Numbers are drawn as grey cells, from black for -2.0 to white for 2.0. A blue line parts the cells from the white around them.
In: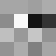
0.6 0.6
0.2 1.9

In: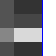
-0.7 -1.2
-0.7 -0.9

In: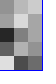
0.3 0.9
0.5 1.4

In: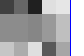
-1.0 -0.4
0.2 0.2

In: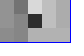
0.3 -0.2
0.3 0.1

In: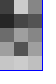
-1.0 1.2
-1.4 -0.9

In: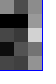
0.2 -0.8
-2.0 -2.0
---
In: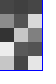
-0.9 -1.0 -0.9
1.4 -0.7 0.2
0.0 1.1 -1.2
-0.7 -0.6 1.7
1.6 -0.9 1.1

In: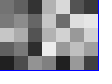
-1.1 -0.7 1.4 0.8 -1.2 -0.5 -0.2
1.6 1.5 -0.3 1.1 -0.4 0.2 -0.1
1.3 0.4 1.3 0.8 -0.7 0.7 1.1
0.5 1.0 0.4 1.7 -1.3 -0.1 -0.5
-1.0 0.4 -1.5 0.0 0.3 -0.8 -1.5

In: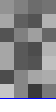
-0.2 -0.3 0.0 0.3
0.8 -0.7 -0.5 0.6
-0.4 0.5 0.0 -0.7
0.8 -0.8 -0.6 0.6
1.0 -0.7 -0.6 0.6
0.7 0.6 0.1 -0.8
-0.1 -1.1 0.1 1.1

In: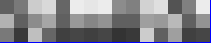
1.7 0.0 -0.7 1.5 1.3 0.0 0.2 1.7 1.6 1.7 -0.4 1.4 1.2 -0.1 -0.5
0.3 -0.5 0.9 0.4 0.5 -0.5 -0.5 0.3 0.1 0.4 -0.5 0.6 0.2 -0.5 0.8
-0.9 -1.0 0.5 -0.5 1.2 -1.1 -1.2 -0.9 -1.0 -0.9 -1.0 -0.4 1.0 -1.1 -0.1

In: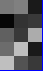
-1.6 0.0 -0.1
-1.1 -1.2 -1.9
0.7 -1.1 -0.5
-1.6 1.0 -0.3
-1.1 -0.7 1.0

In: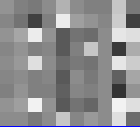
-0.1 1.1 0.0 0.0 0.2 0.8 0.2 -0.1 0.0 0.3
-1.0 1.2 0.1 0.3 0.5 1.7 0.0 -1.0 -0.2 0.1
1.5 1.6 0.2 -0.3 -0.2 -0.6 0.3 1.7 0.6 0.3
0.7 -1.1 0.2 1.1 0.0 -0.6 0.1 0.0 0.3 0.1
1.2 1.6 0.2 -0.2 -0.1 -0.3 0.2 1.5 0.4 0.2
0.6 -0.5 0.2 -0.1 0.2 -0.6 0.1 0.0 0.2 0.1
0.3 -1.2 0.2 0.0 0.1 -0.5 0.0 0.0 0.3 0.0
1.5 1.8 0.2 -0.4 -0.2 -0.6 0.3 1.8 0.5 0.3
-0.3 1.5 0.2 0.4 0.1 1.1 0.2 -0.1 0.2 0.2

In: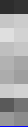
-1.2 -1.3
1.2 1.1
1.3 1.5
1.1 1.0
0.6 0.8
0.5 0.7
1.3 1.2
-0.2 -0.6
0.2 0.4

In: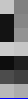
0.0 1.1
0.1 -1.7
0.3 -1.7
1.1 1.2
-1.5 -1.8
-1.0 -0.8
0.7 0.9

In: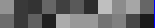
-0.4 0.6 0.2 1.0 -1.3 -0.6 -1.0 -0.4 -1.2 -1.1 0.3
-1.6 -0.9 0.0 -0.2 0.4 0.4 0.7 -1.5 -0.5 -1.1 -0.3
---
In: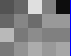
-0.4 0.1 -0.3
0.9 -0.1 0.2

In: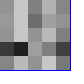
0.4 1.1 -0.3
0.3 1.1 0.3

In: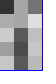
0.7 0.6 1.5
1.2 -0.6 1.0

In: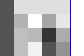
-0.7 0.8 2.0
-0.7 1.0 0.9

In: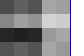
0.1 0.5 0.3
-1.4 -1.5 -1.4

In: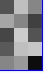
0.6 0.1 -1.0
-0.9 1.2 -0.7

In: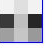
-1.1 1.0 -1.4
0.5 1.1 0.4

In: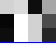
-1.9 2.0 1.3
-1.8 2.0 1.3
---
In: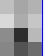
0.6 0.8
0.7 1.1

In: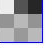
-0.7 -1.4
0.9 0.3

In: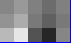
0.4 0.0
0.7 -0.1

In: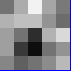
0.7 1.8
1.0 1.0

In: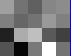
-0.2 -0.5
-0.4 -0.2

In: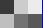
1.2 1.7
-0.2 -0.6

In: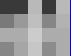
-1.1 0.9
0.4 1.0
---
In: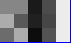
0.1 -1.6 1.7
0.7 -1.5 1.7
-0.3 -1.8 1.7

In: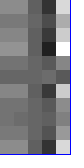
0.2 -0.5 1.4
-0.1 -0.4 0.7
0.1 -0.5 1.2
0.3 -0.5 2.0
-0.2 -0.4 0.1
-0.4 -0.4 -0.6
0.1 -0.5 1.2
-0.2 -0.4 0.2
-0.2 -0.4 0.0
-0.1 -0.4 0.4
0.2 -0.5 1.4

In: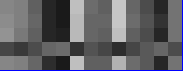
0.1 -0.5 -1.6 -0.3 1.1 -0.8 -0.2
0.2 -0.4 -1.6 -0.4 1.1 -0.7 -0.2
0.3 -0.5 -1.5 -0.4 1.0 -0.8 -0.2
-0.9 -0.8 -0.3 -0.7 -1.3 -0.6 -0.8
0.1 -0.4 -1.6 -0.5 0.8 -0.6 -0.2

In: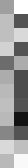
0.5
1.0
1.0
1.3
-0.3
0.7
0.9
1.0
0.9
0.1
1.4
0.9

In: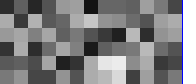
-1.3 -1.4 0.4 -1.7 -0.4 0.5 -0.9
0.7 0.8 -0.4 1.1 0.2 -0.7 0.7
0.4 0.0 -0.5 -0.7 -1.5 -1.3 0.5
-1.2 -1.3 0.6 -1.6 -0.2 0.9 -0.7
-0.6 -0.8 -1.5 0.7 1.7 0.7 -0.9
-0.1 -0.9 0.3 0.7 1.4 0.5 -0.1

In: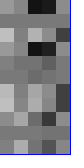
0.4 -1.7 0.2
-0.1 -0.1 -0.1
1.0 0.8 -1.0
0.4 -1.7 0.2
0.0 -0.2 -0.1
-0.1 -0.3 -0.1
0.9 0.6 -1.0
1.0 0.7 -1.0
0.2 -0.3 0.2
-0.1 -0.1 -0.2
0.0 -0.2 0.1

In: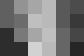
-0.5 0.6 -0.6
-0.5 1.0 -0.6
-1.3 0.6 -0.4
-1.3 1.3 -0.4

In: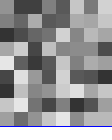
0.3 -1.0 -0.6 -0.1
0.0 0.7 -0.5 0.6
-1.2 -0.4 1.3 0.9
0.6 -0.9 0.1 0.2
1.6 -1.1 1.1 0.7
-0.9 0.4 1.3 -0.7
-1.2 0.1 1.2 0.6
1.1 -0.2 0.0 -0.7
0.5 0.3 1.6 0.9

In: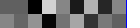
-0.5 -2.0 0.1 0.8 0.1
0.1 0.3 -0.2 -1.2 -0.5
